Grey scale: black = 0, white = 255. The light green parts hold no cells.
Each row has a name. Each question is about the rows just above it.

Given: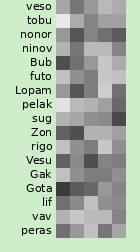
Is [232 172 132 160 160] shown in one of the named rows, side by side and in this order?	yes
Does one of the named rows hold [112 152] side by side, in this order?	yes
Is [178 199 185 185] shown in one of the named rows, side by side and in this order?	yes
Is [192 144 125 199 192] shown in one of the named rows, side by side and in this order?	yes
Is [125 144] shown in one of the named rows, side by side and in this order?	yes

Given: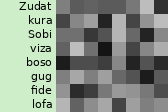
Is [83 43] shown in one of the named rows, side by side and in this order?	yes
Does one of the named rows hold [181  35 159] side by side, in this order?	no
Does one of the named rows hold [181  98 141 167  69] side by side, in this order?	yes
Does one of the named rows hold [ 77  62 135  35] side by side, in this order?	yes
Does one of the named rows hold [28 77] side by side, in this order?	yes
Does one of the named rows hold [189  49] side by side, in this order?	yes

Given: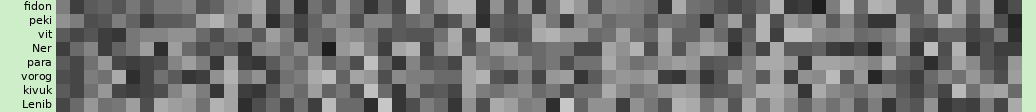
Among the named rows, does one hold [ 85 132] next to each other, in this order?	no
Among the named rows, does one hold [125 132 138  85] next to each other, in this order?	no
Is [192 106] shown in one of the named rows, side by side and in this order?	yes
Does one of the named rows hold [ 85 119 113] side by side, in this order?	yes
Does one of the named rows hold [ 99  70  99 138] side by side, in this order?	yes
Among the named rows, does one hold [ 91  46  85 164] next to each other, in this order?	yes

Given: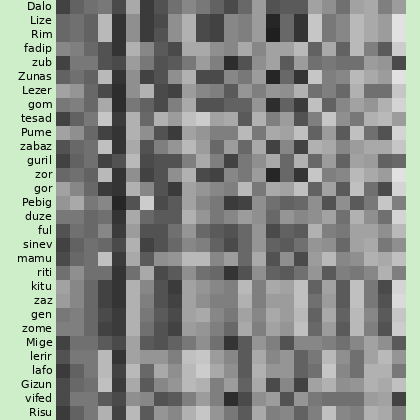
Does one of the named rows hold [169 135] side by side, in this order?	yes
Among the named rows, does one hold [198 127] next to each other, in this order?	yes

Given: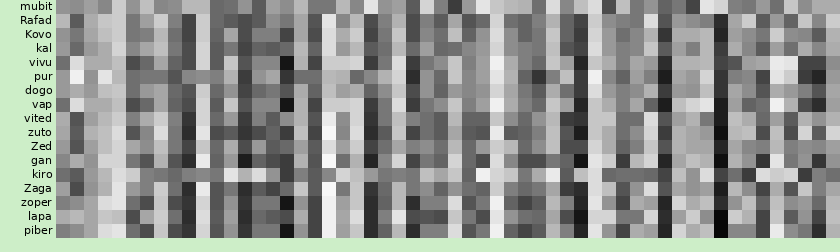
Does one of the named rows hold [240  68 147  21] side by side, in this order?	no
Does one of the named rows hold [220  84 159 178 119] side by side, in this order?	yes
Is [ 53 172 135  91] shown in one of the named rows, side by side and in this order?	no

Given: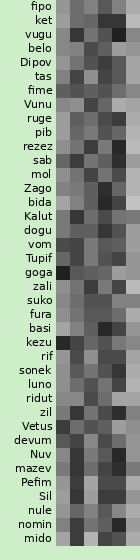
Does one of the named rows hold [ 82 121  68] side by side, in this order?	no
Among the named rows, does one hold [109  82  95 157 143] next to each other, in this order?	yes
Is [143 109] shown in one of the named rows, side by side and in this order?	yes
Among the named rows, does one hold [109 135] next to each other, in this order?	yes
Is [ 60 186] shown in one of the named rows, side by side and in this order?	no
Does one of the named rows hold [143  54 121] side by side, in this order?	no

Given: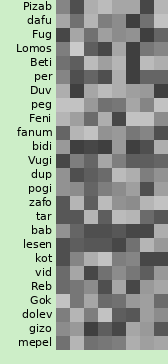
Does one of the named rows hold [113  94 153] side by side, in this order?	no
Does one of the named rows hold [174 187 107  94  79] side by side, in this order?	no
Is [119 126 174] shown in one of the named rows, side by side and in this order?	yes
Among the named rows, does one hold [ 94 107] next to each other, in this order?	yes
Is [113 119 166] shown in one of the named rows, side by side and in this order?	yes
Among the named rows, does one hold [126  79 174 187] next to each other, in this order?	no
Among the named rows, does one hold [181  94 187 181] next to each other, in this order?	yes

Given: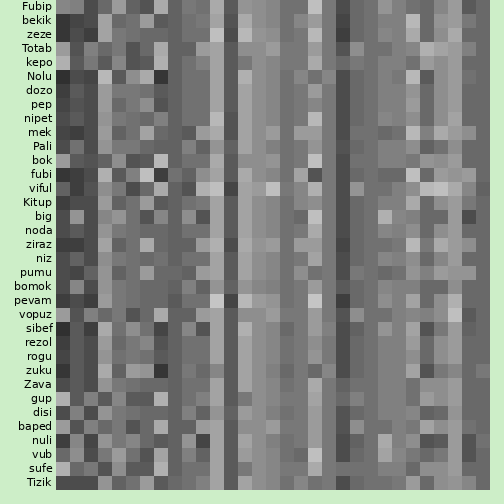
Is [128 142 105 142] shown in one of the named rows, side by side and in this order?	yes
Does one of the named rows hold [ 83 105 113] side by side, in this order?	yes
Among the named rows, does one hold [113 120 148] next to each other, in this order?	yes
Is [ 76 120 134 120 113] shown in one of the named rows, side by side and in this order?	no

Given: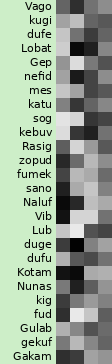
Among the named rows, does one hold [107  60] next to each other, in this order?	no
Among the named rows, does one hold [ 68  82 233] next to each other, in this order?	no
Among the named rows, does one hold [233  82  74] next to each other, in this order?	no
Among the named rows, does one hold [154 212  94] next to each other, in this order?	no

